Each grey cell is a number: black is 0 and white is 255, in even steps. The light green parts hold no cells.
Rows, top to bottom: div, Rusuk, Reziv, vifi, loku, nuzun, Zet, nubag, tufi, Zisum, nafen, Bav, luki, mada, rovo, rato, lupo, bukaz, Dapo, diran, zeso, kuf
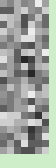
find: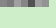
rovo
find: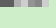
Rusuk

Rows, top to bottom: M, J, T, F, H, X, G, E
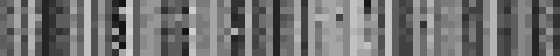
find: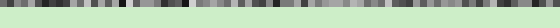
H
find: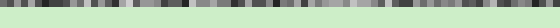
E
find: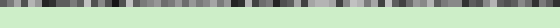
T

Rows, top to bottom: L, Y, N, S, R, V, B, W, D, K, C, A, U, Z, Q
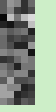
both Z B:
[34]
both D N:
[118]
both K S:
[34]
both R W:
[118]

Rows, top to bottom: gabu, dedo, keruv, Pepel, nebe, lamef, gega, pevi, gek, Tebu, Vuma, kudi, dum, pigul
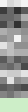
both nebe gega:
[144]
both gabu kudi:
[227]
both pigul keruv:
[117]
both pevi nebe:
[174]

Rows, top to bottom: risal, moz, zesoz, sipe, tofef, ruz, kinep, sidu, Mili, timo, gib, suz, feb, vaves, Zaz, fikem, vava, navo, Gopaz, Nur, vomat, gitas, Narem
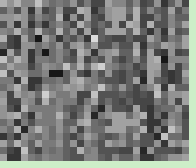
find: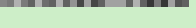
tofef
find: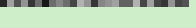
sidu
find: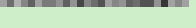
vomat

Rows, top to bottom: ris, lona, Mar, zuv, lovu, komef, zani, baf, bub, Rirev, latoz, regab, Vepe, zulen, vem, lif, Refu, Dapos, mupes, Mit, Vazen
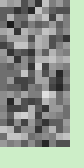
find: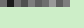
zuv
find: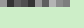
baf
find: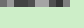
regab
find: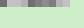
Mit

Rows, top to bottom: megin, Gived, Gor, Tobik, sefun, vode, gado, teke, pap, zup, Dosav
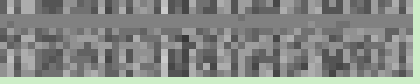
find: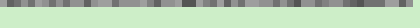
gado
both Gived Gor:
[113]
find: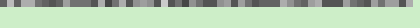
Gived
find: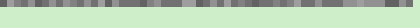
sefun
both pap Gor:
[113]
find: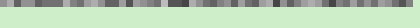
Dosav

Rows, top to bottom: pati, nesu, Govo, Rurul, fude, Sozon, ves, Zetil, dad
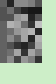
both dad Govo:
[150]
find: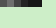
nesu
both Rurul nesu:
[111]

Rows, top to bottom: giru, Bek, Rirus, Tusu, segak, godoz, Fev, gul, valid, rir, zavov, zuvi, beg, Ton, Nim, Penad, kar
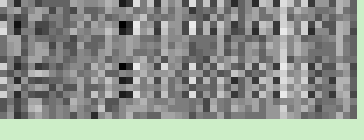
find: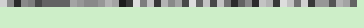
giru
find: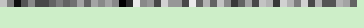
Tusu
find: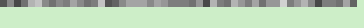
Penad
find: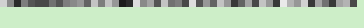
Ton

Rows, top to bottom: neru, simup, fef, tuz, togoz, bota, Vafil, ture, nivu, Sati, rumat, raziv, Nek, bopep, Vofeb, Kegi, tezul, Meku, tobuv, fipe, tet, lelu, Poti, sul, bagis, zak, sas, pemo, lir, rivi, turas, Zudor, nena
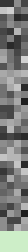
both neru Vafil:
[55]
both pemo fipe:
[55]
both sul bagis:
[196]
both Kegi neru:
[70]
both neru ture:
[70]

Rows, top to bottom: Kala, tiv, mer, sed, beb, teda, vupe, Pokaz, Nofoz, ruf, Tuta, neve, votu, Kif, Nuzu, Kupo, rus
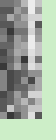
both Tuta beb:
[145]
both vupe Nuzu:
[101]
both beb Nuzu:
[145]
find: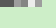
tiv
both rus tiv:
[88]
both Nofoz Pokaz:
[116]
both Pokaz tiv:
[157]

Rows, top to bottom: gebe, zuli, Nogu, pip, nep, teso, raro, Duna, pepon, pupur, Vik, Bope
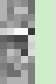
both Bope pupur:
[126]
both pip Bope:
[152]
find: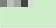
Duna
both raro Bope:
[126]
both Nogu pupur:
[139]

